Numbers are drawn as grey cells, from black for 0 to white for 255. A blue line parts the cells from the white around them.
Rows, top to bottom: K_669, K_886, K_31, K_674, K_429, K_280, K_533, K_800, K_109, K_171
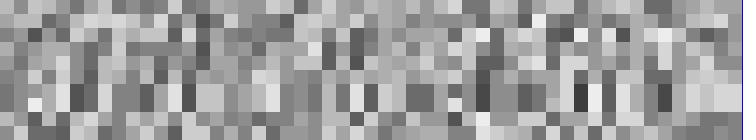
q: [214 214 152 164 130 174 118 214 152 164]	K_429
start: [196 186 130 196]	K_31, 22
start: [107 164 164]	K_109, 40
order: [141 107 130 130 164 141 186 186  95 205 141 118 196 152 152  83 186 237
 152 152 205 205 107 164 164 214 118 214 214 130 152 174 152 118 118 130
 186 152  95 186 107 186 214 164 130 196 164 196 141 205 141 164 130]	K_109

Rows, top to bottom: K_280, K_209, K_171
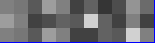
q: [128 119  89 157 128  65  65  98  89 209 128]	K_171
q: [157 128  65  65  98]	K_171
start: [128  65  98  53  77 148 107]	K_280, 5
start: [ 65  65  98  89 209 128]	K_171, 6
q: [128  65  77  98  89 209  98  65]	K_209

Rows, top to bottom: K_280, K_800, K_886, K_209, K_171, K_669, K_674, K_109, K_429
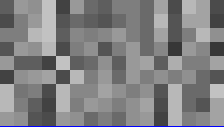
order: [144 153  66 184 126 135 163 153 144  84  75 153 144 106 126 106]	K_429
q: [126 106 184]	K_800
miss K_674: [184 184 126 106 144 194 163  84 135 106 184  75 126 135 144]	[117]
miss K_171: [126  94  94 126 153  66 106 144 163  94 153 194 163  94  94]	[174]

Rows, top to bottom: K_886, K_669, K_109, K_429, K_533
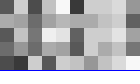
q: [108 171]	K_429
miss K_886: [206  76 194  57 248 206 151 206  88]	[218]
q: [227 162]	K_109
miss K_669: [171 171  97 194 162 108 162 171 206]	[183]
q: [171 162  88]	K_429
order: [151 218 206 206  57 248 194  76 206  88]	K_886

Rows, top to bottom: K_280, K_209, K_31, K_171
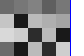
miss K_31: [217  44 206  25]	[187]
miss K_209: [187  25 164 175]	[197]
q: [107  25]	K_171
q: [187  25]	K_31
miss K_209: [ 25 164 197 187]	[175]
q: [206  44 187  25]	K_31

